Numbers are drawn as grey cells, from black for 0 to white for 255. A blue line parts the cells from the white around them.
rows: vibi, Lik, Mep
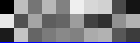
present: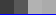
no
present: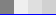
no
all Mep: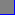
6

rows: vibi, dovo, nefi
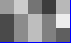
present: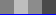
no
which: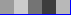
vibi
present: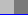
no
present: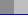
yes
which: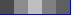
nefi
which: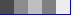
dovo

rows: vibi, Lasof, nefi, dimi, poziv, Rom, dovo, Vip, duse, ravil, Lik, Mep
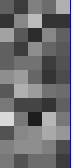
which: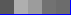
dovo
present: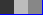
no
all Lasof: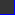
1 4 5
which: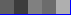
vibi
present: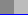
yes

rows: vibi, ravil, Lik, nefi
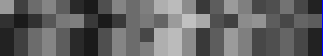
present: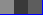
yes
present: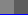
yes
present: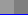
yes
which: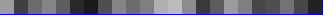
vibi
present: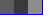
no
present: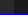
yes
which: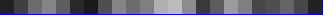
nefi

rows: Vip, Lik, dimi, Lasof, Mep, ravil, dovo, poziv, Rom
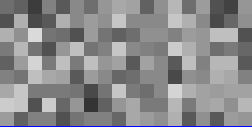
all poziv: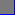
11 12 14
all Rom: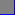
3 4 7 8
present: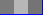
yes
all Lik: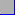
2 5 14
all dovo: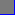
3 4 5 10
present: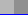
no
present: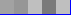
no

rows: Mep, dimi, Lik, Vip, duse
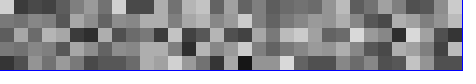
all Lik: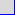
26 30
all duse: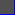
2 23 24 28 32 33

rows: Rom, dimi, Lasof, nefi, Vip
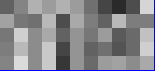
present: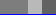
no
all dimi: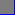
7 10 11
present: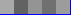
no

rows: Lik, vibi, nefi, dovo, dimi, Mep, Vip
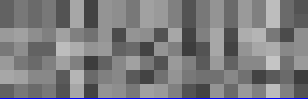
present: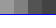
yes
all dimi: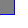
4 6 14
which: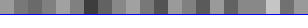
dimi
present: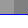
yes

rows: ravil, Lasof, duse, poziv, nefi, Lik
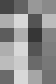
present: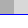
yes
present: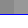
no
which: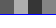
duse

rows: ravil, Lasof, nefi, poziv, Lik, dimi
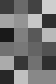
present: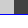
no
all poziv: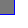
2
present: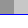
yes
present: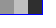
no
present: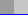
no

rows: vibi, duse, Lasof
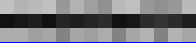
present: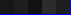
no
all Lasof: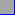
4 6 10 14
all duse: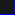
2 10
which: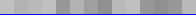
vibi
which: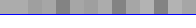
Lasof

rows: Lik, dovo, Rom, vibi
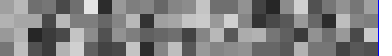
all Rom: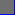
13 24
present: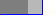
no
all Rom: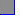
7
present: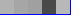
no
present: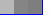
no

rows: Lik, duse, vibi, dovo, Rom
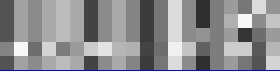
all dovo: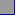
6
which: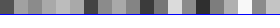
duse

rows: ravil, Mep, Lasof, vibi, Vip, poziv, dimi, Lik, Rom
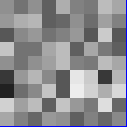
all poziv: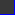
1 8
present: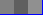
no
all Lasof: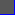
1 7 9
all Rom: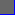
3 8

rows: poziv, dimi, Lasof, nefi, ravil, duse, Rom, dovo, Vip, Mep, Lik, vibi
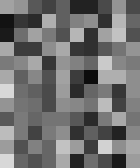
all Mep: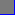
2 4
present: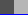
yes
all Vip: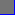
4 5 10
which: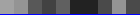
poziv

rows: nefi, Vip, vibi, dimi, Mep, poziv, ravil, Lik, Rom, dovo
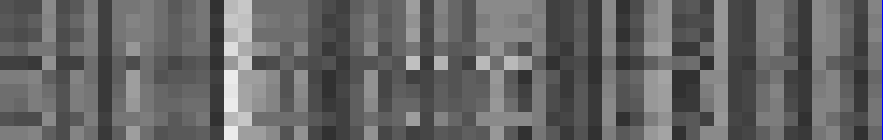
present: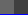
yes
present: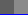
yes
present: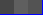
yes
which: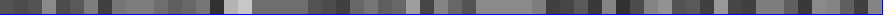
vibi

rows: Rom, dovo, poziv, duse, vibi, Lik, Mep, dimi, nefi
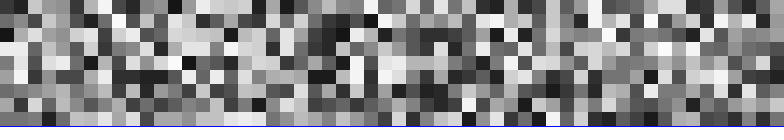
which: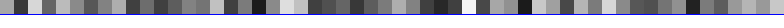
dimi
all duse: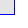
14 15 21 38

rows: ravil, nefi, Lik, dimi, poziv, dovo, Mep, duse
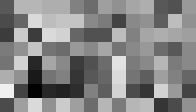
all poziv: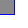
5 11 14
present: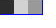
no
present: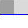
yes

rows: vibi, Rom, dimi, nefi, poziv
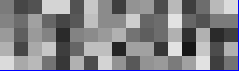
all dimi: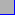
9 13 15
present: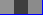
no
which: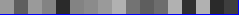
dimi
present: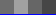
yes
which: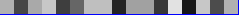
nefi

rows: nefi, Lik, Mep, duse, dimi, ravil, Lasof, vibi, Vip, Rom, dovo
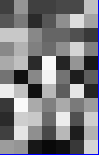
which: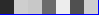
Vip
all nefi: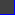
1 3 4
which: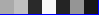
dimi

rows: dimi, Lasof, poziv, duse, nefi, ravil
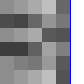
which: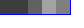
duse
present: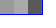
yes
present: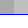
yes
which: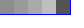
ravil
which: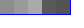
poziv
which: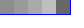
dimi

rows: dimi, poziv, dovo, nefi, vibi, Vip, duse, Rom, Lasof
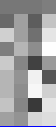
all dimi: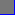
1 2 3
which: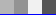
Vip
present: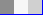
yes

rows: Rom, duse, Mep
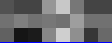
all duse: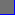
1 3 5 7 8
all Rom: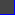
2 3 7 8
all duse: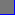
4
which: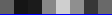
Mep
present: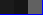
no

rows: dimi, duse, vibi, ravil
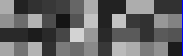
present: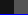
yes
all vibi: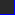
1 2 4 8
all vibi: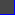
5
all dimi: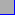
1 7 10 11
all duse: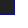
8

